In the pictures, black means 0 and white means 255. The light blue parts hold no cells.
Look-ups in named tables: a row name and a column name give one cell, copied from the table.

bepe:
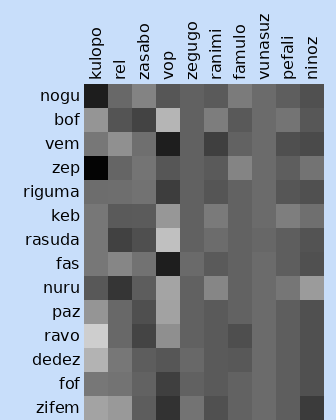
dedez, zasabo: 93
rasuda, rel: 65
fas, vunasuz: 107
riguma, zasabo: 114
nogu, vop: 86
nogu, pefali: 94

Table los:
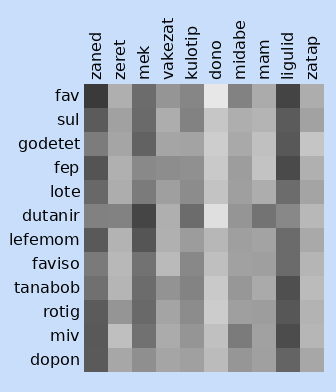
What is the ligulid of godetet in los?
88
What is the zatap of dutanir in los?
184
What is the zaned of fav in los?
58
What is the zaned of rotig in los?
91
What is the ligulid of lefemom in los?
107
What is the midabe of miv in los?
123
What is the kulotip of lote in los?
140

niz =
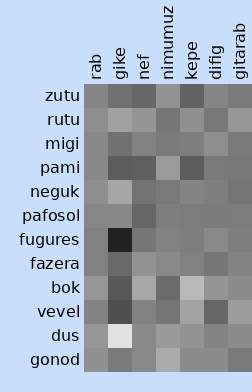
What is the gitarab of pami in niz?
120
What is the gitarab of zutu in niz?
122
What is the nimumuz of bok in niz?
107
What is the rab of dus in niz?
150
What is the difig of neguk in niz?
127
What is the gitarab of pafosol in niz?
124
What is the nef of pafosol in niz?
102
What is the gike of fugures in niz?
34
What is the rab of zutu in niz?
133
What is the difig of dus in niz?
132
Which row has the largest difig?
bok

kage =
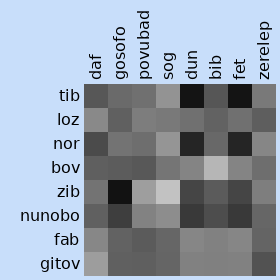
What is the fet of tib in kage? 20
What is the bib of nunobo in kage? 77
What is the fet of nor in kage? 37
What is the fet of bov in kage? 132
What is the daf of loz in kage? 137
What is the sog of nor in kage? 149
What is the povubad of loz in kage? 125
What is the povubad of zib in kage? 158
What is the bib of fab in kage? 129

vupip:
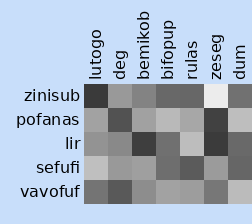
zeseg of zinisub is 236
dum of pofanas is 190
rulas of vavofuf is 157
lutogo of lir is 147
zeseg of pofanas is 65
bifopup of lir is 112
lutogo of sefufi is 191
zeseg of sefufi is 155
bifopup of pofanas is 185
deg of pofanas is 82
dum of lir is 105

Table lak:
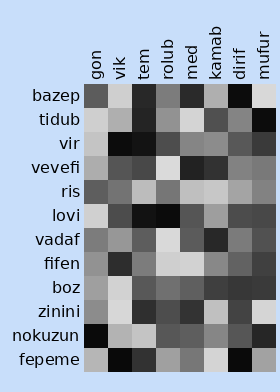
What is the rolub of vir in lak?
77
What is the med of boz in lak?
95
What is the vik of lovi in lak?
76
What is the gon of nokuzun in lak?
10
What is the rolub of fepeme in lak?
160
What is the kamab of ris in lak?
199
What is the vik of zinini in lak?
215
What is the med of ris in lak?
191
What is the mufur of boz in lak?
58
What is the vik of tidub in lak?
175
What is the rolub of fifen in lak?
207
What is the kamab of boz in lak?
63
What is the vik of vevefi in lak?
85
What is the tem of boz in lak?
88

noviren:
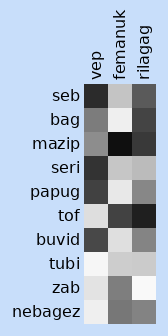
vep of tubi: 246
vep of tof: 222
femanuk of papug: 232
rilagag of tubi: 203
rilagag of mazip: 57
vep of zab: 227
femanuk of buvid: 223
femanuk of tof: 66
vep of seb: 43
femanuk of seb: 196
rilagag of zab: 249
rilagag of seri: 187
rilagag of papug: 135
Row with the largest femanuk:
bag

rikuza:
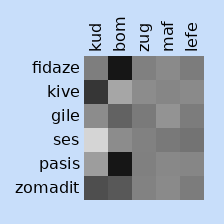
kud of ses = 213
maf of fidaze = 138
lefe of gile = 124
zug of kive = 140
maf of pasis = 136
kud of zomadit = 78
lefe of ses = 115
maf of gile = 147

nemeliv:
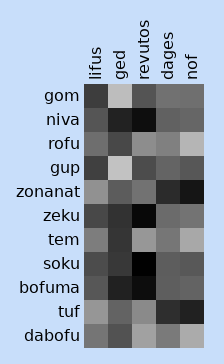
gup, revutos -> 76
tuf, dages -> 46
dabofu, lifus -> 117
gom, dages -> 113
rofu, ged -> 72
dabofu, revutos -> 161
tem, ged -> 53
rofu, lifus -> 110
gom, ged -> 189
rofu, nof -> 181
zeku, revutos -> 8
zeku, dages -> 107
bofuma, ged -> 33
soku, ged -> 56

